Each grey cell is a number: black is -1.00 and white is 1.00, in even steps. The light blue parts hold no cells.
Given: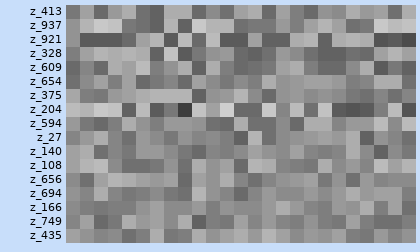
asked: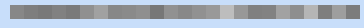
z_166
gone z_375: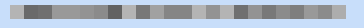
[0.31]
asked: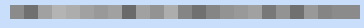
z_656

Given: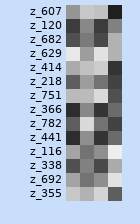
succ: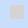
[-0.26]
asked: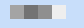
z_116
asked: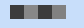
z_120
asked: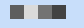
z_782

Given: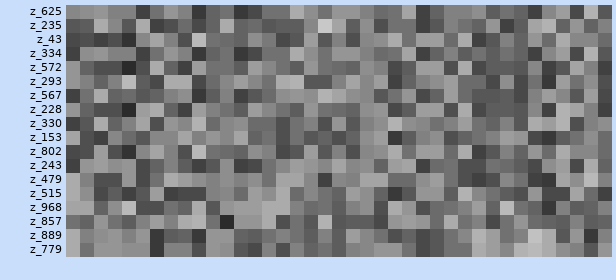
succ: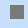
[-0.43]
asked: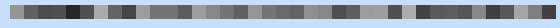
z_572
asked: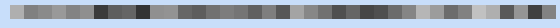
z_889

